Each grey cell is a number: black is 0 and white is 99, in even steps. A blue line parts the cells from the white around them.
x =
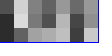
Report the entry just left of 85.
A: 17
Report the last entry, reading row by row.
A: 78
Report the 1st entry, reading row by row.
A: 31
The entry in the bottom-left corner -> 17
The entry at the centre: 31
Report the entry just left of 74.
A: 67

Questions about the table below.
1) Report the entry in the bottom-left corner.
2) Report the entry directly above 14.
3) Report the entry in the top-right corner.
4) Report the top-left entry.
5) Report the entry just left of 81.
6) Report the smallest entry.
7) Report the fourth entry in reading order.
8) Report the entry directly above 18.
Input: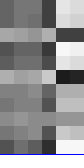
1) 32
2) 85
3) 85
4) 39
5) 85
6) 11
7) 25
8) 32

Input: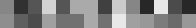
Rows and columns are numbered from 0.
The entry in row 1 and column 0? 55
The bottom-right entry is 59
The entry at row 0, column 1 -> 19
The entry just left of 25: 66

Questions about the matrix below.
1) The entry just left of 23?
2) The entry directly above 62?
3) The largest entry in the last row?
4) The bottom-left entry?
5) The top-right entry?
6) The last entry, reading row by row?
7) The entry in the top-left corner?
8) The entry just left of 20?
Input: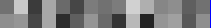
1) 78
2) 55
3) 72
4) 55
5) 44
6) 55
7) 44
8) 41

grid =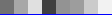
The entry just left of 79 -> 61
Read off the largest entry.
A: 94
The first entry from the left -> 44

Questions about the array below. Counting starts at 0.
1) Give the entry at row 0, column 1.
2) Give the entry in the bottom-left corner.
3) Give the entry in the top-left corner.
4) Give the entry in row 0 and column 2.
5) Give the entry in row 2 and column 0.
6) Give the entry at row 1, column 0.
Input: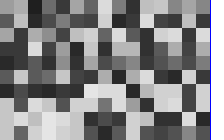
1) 67
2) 77
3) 61
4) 12
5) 64
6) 35

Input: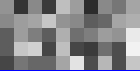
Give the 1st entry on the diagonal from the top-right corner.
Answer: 64
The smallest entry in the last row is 27
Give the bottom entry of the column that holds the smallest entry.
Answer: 30
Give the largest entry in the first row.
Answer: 74
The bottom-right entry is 77
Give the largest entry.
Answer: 94
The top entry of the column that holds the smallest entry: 17
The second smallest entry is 20
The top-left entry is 57
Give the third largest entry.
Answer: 88

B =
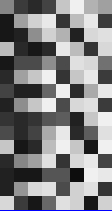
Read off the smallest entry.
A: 5
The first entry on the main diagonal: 52
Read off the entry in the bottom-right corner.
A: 81
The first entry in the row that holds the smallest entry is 13
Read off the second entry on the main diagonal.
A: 62
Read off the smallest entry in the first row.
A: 16
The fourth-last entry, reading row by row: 87
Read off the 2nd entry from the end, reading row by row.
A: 9
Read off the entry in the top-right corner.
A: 62
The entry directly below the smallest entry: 81
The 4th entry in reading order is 26
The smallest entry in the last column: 20
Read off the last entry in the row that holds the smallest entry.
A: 90
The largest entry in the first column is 84
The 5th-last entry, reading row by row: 40
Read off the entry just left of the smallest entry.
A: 33
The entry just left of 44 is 84
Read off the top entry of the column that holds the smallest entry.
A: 93
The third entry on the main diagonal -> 55

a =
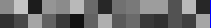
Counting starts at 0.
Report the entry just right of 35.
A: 41
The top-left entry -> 54
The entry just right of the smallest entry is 38
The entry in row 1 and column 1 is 28
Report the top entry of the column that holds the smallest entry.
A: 72
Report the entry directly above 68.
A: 15
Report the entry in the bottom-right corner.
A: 64
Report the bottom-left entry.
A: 19

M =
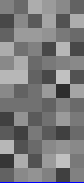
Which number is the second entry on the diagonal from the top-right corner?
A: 32
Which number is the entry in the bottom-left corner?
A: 38
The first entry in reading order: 50
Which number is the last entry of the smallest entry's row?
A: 64
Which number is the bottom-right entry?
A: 50
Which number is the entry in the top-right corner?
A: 38
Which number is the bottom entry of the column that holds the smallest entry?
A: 25
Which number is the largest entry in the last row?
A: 57
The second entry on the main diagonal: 53
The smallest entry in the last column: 28
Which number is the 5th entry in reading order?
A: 53
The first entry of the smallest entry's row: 53
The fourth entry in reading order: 60
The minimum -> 18

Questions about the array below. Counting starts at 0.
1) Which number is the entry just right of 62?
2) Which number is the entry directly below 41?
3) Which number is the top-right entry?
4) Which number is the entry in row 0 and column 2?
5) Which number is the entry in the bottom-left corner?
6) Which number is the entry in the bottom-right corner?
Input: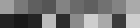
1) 47
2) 54
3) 66
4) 37
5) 14
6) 80

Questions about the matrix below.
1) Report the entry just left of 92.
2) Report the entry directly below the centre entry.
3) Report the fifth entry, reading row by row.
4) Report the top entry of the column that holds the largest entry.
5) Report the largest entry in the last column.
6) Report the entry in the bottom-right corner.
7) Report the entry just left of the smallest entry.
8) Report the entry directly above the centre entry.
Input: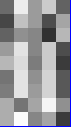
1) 41
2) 56
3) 38
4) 92
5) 71
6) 23
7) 52
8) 52

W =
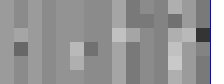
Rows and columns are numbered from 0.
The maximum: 78
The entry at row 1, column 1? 54
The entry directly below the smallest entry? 51
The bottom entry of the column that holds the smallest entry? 47
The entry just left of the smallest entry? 72
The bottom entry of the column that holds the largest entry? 68
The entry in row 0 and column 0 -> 60
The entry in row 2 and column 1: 64
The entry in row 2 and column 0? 60
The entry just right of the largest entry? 60
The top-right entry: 47
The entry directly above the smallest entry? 47
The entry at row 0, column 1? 54
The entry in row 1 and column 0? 60
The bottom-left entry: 60
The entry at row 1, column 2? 60

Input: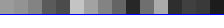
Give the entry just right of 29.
76
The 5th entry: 29
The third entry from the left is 51
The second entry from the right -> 22
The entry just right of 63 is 51

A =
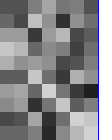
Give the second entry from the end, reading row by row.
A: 71
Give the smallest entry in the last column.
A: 12
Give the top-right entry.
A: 32
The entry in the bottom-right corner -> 81
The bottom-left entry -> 40
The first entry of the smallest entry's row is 60
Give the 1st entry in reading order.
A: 32
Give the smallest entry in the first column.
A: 28
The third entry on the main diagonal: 22
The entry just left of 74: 28
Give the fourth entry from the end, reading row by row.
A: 16
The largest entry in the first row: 64

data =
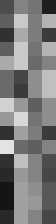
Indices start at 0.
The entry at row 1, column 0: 37
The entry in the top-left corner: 30
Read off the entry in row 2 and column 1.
66
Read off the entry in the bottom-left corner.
16
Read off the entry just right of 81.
59
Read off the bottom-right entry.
27
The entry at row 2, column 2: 48
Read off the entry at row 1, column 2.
48
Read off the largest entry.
88
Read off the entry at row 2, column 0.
19
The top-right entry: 12
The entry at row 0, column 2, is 45
